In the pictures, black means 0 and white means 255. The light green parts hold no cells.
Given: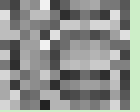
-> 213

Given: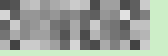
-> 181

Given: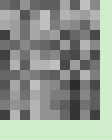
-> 63

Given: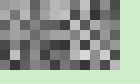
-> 118

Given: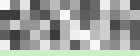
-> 238

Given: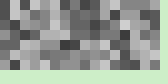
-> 157

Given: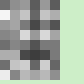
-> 236
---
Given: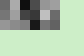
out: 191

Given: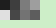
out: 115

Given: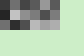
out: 79

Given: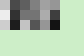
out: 172

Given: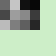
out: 137

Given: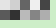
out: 133

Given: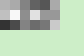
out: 152
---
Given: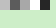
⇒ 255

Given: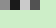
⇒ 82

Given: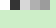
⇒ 176

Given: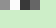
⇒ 102

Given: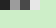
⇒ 231

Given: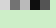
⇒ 14

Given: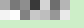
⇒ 57

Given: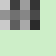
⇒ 52
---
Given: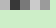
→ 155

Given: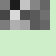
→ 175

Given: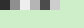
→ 181

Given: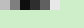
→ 127

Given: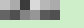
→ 183

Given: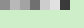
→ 184

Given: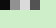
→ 83
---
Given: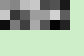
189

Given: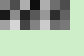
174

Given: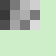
184

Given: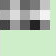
100

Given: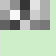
53

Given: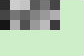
196

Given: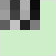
176
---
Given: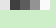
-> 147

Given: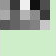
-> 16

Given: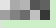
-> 85

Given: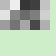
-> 63

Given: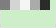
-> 171

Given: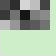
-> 190

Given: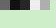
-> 238

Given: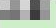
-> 81
